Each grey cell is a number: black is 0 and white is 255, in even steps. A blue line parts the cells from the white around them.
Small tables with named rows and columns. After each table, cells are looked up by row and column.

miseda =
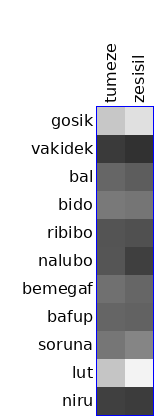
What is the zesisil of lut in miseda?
243
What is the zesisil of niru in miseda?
60
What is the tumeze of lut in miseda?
197
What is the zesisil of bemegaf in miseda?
102
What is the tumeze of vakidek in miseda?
58
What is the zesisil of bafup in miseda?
98
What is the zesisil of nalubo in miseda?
63
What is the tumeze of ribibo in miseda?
84
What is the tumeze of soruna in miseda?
118
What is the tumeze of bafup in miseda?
101
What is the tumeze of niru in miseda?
64
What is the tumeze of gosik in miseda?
199
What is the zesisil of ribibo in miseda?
80
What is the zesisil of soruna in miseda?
133
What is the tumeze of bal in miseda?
102

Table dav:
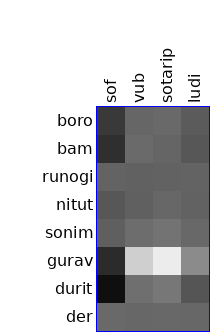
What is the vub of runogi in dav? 97
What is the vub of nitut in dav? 96
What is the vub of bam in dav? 106
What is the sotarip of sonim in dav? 115
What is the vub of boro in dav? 102
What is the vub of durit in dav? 111
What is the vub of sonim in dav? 109
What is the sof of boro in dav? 57
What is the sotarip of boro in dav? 105
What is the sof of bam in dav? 47
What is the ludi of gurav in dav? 139
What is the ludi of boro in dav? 91
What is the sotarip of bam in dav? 101
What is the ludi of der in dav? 103
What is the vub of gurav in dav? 207
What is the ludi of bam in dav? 87
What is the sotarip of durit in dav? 119

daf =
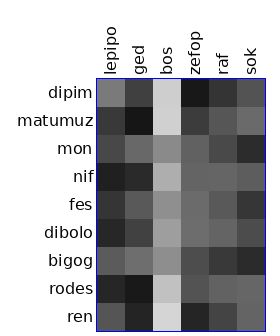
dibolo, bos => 158
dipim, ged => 64
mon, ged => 104
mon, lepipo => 72
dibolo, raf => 100
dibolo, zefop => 109
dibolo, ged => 65
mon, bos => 138
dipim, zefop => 24
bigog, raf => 57
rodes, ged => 25
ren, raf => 68
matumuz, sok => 106
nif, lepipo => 32

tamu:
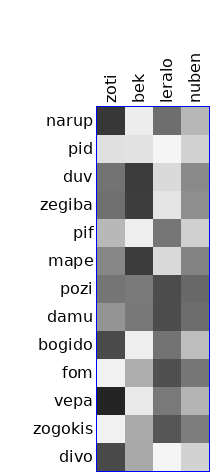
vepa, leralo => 121
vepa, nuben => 180
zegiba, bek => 62
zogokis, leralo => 86
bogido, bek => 238
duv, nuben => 138
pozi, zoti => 117
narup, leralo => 110

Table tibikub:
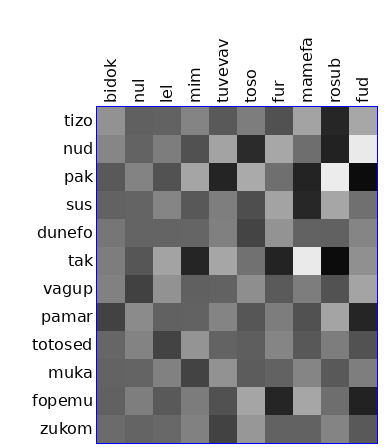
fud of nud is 234
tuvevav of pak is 36
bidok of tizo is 146
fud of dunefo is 133
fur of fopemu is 37
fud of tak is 144
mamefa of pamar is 81
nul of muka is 100
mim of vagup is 96
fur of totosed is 133
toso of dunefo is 68
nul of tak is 86
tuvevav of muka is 146
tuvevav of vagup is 98
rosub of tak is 12
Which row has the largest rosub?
pak

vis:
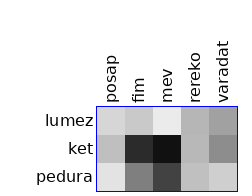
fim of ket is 43
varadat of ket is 141
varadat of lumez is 161
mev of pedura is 66
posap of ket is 191
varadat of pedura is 207
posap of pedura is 227
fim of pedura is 127
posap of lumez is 214

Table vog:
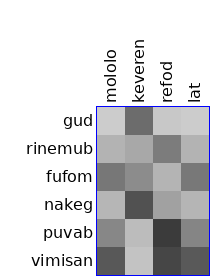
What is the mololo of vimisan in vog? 88
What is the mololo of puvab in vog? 135
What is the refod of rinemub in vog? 124
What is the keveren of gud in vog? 108
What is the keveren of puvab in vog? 188
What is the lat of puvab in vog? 133
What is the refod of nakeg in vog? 161
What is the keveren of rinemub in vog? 168
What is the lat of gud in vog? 204
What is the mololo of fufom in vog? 119
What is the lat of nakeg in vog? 181
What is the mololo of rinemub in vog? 179
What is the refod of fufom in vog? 180
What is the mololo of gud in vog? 204
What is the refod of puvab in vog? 59
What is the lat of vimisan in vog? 89
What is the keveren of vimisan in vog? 195
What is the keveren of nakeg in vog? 81
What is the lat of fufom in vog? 120

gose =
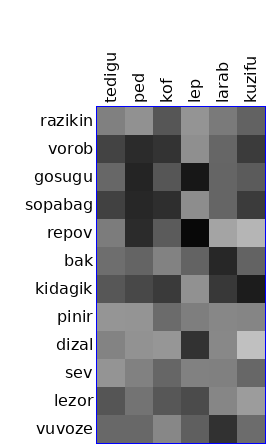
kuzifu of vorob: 59
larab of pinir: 135
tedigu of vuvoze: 104
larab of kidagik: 56
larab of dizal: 136
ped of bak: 100
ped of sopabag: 39
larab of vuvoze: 49
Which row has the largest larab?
repov

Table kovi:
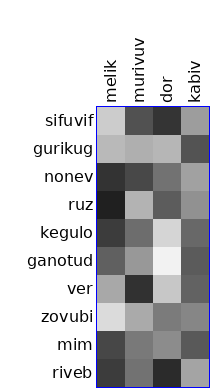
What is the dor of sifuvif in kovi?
52
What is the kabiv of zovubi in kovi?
134
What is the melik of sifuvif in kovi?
204
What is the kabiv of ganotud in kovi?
91
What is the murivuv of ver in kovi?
49
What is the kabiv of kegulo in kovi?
104

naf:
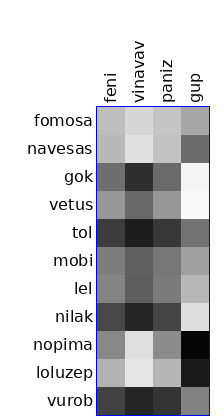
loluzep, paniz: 183
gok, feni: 110
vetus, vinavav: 103
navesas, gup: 108
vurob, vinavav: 37
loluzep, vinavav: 229

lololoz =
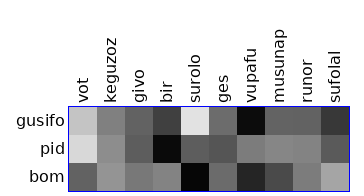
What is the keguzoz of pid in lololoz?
141
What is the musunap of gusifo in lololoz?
99
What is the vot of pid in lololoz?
216
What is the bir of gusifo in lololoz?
64
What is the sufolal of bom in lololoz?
165
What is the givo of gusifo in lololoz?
98
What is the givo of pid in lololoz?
93
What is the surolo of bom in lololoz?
6
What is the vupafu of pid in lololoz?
124
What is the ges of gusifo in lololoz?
108

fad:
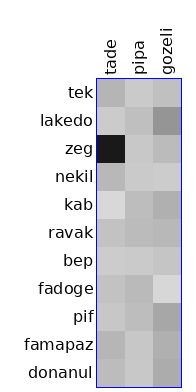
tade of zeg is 25
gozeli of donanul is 172
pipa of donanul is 200
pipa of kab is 189
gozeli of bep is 197
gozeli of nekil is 204
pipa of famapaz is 199
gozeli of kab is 176
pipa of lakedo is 191
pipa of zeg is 200
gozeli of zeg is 187
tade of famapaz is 182
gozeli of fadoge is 215
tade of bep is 204
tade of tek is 181
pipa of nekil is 202
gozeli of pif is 167
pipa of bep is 202
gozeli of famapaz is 176

